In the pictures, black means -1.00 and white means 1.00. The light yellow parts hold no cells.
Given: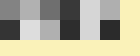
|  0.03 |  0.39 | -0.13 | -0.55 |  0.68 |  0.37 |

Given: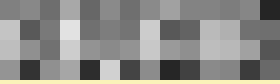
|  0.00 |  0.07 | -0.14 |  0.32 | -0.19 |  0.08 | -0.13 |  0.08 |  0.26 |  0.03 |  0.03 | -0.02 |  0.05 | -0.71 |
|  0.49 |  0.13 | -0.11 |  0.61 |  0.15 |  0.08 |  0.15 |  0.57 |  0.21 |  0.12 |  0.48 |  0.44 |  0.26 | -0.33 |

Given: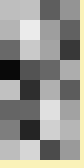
|  0.49 |  0.51 | -0.26 |  0.16 |
| -0.18 |  0.58 |  0.29 | -0.56 |
|  0.51 | -0.64 |  0.38 | -0.28 |
| -0.01 | -0.72 |  0.63 |  0.43 |

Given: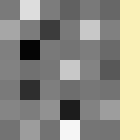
| -0.04 |  0.73 | -0.03 | -0.24 | -0.05 | -0.19 |
|  0.00 | -0.96 | -0.05 | -0.09 | -0.02 | -0.17 |
| -0.04 | -0.64 | -0.01 | -0.14 | -0.07 | -0.10 |
| -0.10 |  0.22 | -0.10 |  0.93 | -0.08 | -0.09 |

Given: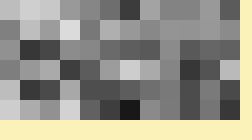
|  0.48 |  0.62 |  0.57 |  0.20 |  0.05 | -0.14 | -0.53 |  0.28 |  0.03 |  0.03 |  0.20 | -0.29 |
|  0.14 | -0.57 | -0.44 |  0.10 |  0.06 | -0.17 | -0.26 | -0.30 |  0.09 | -0.30 | -0.20 | -0.24 |
|  0.48 | -0.55 | -0.42 |  0.32 | -0.39 | -0.39 | -0.27 | -0.13 | -0.05 | -0.40 | -0.04 | -0.42 |

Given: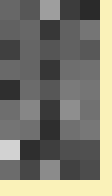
| -0.19 | -0.32 |  0.24 | -0.53 | -0.67 |
| -0.50 | -0.21 | -0.33 | -0.24 | -0.31 |
| -0.63 | -0.16 | -0.32 | -0.04 | -0.08 |
| -0.09 | -0.12 | -0.64 | -0.12 | -0.07 |
| -0.15 | -0.44 |  0.09 | -0.49 | -0.40 |

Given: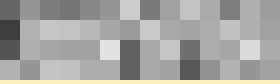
| -0.20 |  0.18 | -0.03 | -0.09 |  0.07 |  0.18 |  0.60 | -0.04 |  0.26 |  0.53 |  0.33 | -0.02 |  0.38 |  0.23 |
| -0.34 |  0.37 |  0.31 |  0.27 |  0.27 |  0.77 | -0.24 |  0.32 |  0.54 | -0.12 |  0.35 |  0.30 |  0.71 |  0.34 |

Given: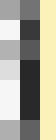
|  0.29 | -0.10 |
|  0.40 | -0.31 |
|  0.93 | -0.68 |
|  0.37 | -0.24 |

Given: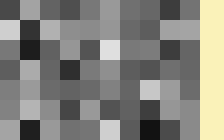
| -0.43 |  0.28 | -0.22 | -0.38 | -0.06 |  0.20 | -0.12 | -0.19 | -0.52 | -0.10 |
| -0.06 | -0.77 | -0.24 |  0.18 | -0.34 |  0.75 | -0.05 | -0.03 | -0.52 | -0.21 |
| -0.01 |  0.21 | -0.16 | -0.22 | -0.17 |  0.01 | -0.21 |  0.56 |  0.22 | -0.15 |
|  0.29 | -0.76 |  0.20 | -0.11 | -0.08 |  0.62 | -0.29 | -0.86 | -0.41 |  0.08 |
